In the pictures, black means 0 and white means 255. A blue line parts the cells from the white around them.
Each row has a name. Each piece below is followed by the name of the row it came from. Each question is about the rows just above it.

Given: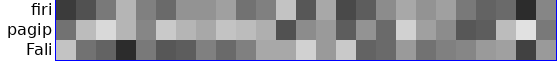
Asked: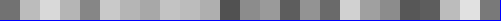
pagip
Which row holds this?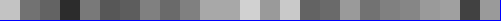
Fali
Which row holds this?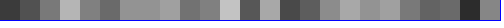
firi

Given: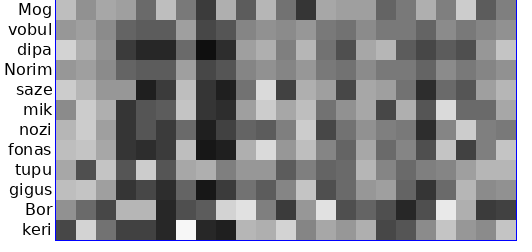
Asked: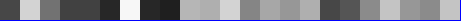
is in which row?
keri
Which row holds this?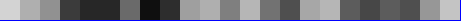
dipa
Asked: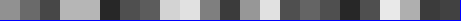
Bor
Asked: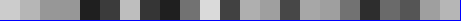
saze
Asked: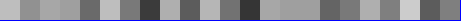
Mog

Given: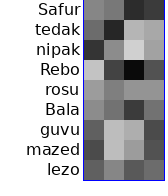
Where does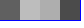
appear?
guvu
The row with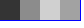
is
nipak
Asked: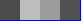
mazed

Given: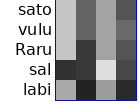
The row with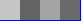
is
vulu
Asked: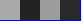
labi
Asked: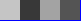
Raru
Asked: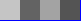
sato

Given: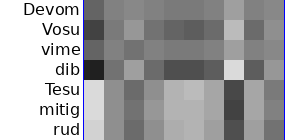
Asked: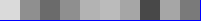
Tesu
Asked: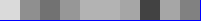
mitig
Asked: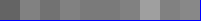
vime
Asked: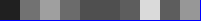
dib
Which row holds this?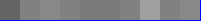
Devom

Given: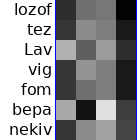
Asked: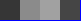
nekiv
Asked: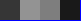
vig
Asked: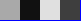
bepa
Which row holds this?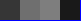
fom
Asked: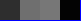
lozof
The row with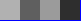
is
Lav

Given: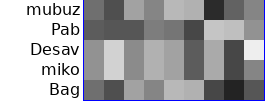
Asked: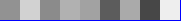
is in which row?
Desav
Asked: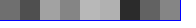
mubuz
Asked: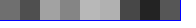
Bag
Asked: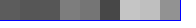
Pab

